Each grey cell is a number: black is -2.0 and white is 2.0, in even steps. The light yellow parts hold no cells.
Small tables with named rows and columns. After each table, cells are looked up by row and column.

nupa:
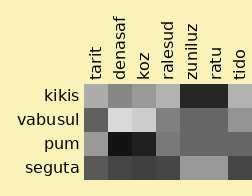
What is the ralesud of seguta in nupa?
-0.9
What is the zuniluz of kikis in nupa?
-1.4
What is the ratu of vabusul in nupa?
-0.4
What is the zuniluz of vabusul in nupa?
-0.4
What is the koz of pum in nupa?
-1.5
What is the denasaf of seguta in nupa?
-0.9
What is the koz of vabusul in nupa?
1.2
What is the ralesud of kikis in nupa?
0.8
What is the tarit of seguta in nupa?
-0.6
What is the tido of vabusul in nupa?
0.3
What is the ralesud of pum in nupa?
-0.1
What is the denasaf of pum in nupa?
-1.7
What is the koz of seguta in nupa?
-1.0
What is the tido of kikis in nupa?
0.8

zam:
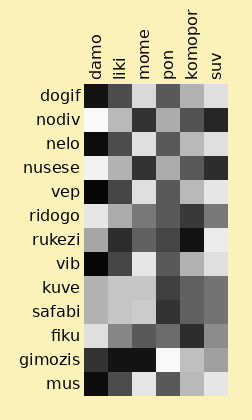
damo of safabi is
0.8
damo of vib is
-1.9
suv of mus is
1.6
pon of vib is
-0.6
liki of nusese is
0.8
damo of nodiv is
1.9
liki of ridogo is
0.7
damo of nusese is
1.8
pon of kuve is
-1.0
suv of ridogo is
-0.1
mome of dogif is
1.4
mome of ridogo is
-0.1
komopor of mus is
0.9
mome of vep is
1.5
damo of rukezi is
0.6
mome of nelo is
1.5
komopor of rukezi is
-1.7
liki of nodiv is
0.9
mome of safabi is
1.2
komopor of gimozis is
1.0
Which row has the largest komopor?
gimozis

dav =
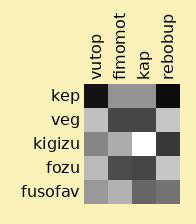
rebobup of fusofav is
-0.2
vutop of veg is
1.0
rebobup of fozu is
1.1
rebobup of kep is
-1.8
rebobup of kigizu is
-1.1
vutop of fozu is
0.9
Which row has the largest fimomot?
fusofav

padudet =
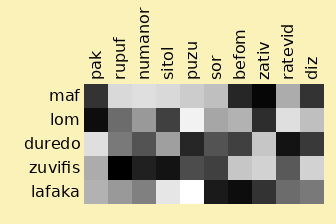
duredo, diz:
-1.1
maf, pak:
-1.2
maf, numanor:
1.5
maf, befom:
-1.4
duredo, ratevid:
-1.7
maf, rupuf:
1.4
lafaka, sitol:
1.6
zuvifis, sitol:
-1.7

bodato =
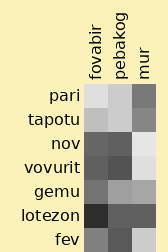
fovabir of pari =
1.5
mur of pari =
-0.1
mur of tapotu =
0.1
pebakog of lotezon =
-0.5
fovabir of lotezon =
-1.3
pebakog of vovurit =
-0.7
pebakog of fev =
-0.6
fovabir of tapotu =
1.0
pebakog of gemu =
0.5
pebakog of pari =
1.2
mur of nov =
1.6
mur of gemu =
0.6

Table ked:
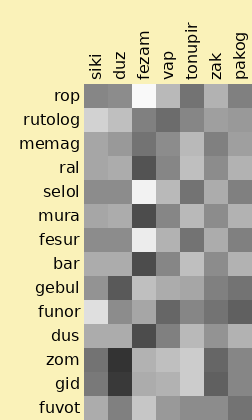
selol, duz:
0.2
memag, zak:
0.0
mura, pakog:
0.8
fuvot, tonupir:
0.2
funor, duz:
0.2
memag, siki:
0.6
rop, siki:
0.1
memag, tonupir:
0.9
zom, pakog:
0.1
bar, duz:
0.7
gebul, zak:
0.0
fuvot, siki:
0.7
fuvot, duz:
0.0
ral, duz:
0.7
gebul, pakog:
-0.2
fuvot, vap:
0.4
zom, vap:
1.0
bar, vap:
0.1
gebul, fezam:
1.0
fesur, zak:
0.7

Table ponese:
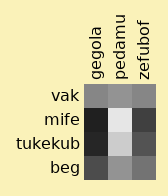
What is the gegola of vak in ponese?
0.1
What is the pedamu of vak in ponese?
0.3
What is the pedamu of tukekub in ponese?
1.2
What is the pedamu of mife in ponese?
1.6
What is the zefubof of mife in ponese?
-1.0
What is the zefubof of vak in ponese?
0.1
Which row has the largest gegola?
vak

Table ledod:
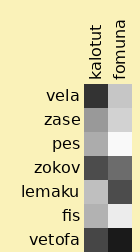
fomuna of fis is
1.7
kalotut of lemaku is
1.0
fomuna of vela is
1.1
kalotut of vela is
-1.2
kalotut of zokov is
-0.8
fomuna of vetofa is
-1.6
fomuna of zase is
1.3
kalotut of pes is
0.7
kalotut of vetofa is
-0.9
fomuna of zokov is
-0.3
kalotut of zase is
0.4
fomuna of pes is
1.9
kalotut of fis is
0.8
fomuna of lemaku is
-0.8

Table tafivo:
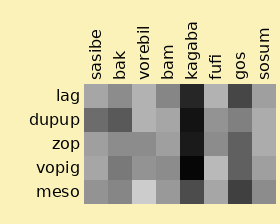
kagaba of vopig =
-1.9
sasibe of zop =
0.5
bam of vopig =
0.2
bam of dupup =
0.6
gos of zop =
-0.5
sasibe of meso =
0.3
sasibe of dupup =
-0.3
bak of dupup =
-0.6
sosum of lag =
0.5
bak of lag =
0.2
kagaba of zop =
-1.6
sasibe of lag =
0.6
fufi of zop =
0.2
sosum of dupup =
0.7
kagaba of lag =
-1.4
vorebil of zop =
0.2

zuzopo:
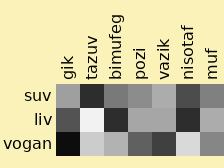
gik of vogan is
-1.8
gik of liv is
-0.7
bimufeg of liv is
-1.3
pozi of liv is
0.6
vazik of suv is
0.7
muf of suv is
0.0
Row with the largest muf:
liv

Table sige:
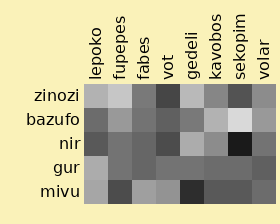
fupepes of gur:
-0.2
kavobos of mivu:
-0.6
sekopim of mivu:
-0.6
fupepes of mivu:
-0.8
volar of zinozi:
0.2
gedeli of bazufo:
-0.1
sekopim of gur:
-0.3
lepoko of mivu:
0.6
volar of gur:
-0.5
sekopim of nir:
-1.6
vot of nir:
-0.8
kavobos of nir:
0.2
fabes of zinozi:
-0.1
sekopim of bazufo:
1.4
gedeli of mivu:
-1.3
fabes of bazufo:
-0.2

